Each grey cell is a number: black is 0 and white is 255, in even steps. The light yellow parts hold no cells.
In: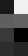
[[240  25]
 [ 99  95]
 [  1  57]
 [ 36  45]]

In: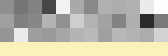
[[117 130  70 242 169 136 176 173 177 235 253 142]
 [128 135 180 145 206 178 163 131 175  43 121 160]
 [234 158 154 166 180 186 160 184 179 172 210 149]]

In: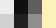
[[ 16  95 237]
 [ 32 143 209]]

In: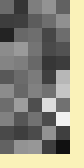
[[ 53 126 147  97 107]
 [ 63  92 110 144  61]
 [104 110  70 109  35]
 [154 116  74  82 140]
 [126 104  54  60 132]
 [107 123  63 183  88]
 [103 129 113 197 140]
 [157  78 221 113 109]
 [ 86 114  75 241 129]
 [ 62  75 146  63  73]
 [147 151  63  17  98]]

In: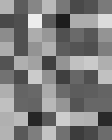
[[ 92 134 186 120  73  82 122 180]
 [ 79 237  90  29 173 173 220  73]
 [ 80 173 151  80 106  87 148 140]
 [ 80 147 176  92  84  79 126 173]
 [175 162  63 148 193 202 175  83]
 [ 75 203 144  63 103  80 193 114]
 [100 104 171 107  92  94 100 175]
 [102 100 184 149  84 103 103 192]
 [186  38  89 206 180 177  41 176]
 [ 89 126 195 113  60  72 108 179]]

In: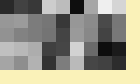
[[ 66  56 205 188  14 166 239 213  41]
 [155 124 118  56 151 139  74 119 151]
 [130 124 116  68 154 136  67 120 146]
 [184 173  64  70 210 106  13  27 192]
 [142 178  50 125 186  70  65  44 165]]
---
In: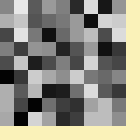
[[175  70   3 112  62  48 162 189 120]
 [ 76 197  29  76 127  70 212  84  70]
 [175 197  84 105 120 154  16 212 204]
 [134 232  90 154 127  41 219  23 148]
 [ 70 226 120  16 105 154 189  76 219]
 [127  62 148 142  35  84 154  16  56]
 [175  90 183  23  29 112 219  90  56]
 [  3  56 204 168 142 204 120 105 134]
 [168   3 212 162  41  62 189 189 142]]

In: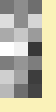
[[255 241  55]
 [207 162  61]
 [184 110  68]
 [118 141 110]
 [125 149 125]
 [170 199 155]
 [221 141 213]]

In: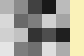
[[208 194  51  78  31]
 [180 139  65  25 187]
 [229 126 112 222 172]
 [216 106 126 208 164]]

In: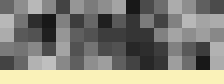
[[184 116  45  24 129  61 103  31  89  53 123  67 129 184 164 172]
 [172  89  82  31 150  95  82  61  61  53  53 129 164 142 158 136]
 [123 116 136  75 164  82 116  75  82  39  45  61 129  89  61 178]
 [ 67 103 178 191 136  95 142 158  95  67  39  53 158 109  24 172]
 [103 142 184 136  67 150 123 142 164  24  75 109 172 142  95  75]]

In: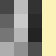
[[118 182  35]
 [ 98 202  42]
 [ 70 188  50]
 [174 145  78]]

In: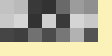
[[200 213  50 207  57 213 200]
 [194 186  57  50 105 156 143]
 [ 69  63 113  76 119 178  83]]

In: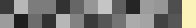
[[156  30 108  50 183 130  58  86 116 171 164  66  86]
 [ 58 183 124 124  50 102 150 197  94  37 156 150  78]]
